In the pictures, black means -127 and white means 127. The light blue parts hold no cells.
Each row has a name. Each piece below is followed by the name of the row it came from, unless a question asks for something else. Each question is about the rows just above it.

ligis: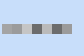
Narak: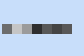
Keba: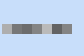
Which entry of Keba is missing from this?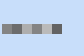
[-8]
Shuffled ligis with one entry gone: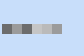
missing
[36]
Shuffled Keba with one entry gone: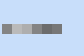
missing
[-28]
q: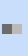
ligis
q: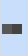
Narak

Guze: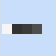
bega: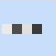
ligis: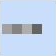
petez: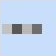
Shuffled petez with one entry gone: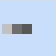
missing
[56]
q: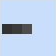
Guze
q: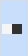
Guze
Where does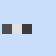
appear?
bega
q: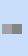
ligis
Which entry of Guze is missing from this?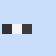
[-49]
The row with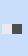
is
bega

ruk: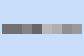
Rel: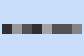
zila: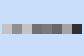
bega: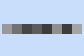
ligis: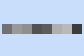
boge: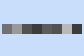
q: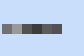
boge
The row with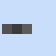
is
boge
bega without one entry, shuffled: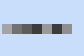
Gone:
[-57]
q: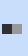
Rel
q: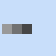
bega
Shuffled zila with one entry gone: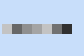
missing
[-5]

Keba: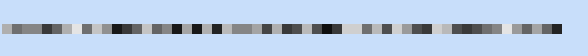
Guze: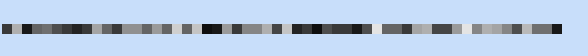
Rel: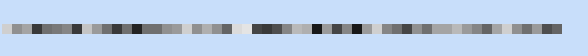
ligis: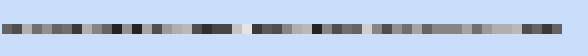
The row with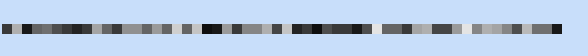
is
Guze
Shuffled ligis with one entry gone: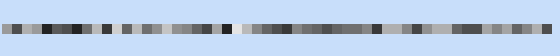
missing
[-80]
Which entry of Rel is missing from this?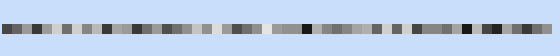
[-7]
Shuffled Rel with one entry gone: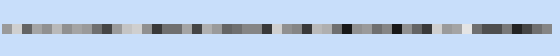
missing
[91]
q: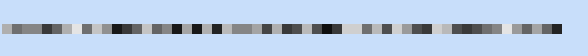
Keba
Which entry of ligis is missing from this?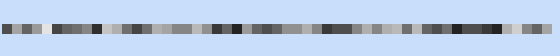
[-37]
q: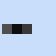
Keba

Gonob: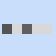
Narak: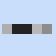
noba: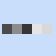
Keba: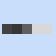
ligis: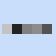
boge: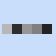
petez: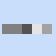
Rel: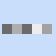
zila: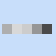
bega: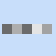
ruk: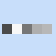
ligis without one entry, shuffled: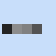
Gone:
[67]
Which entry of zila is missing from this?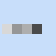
[76]
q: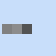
ligis
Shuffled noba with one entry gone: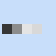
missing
[-53]
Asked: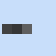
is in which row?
Keba
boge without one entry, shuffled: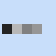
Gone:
[-82]

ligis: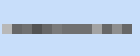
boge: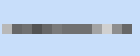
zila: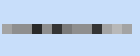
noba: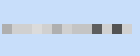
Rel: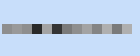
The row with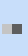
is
noba
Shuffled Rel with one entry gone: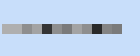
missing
[25]
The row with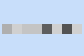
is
noba

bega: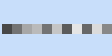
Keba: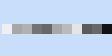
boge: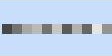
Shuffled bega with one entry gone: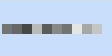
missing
[91]
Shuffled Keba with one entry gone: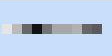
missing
[111]
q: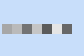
bega

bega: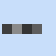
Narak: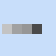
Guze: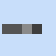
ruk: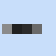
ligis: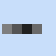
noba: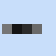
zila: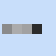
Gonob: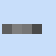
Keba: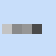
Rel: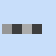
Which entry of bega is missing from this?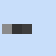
[-33]
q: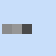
Keba
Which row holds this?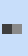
bega

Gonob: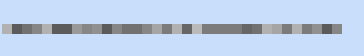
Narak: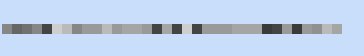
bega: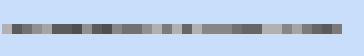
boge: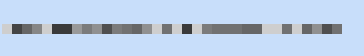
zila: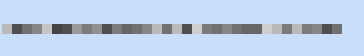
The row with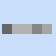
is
bega
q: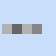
bega
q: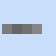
zila
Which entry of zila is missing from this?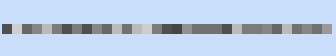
[69]
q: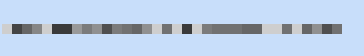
boge

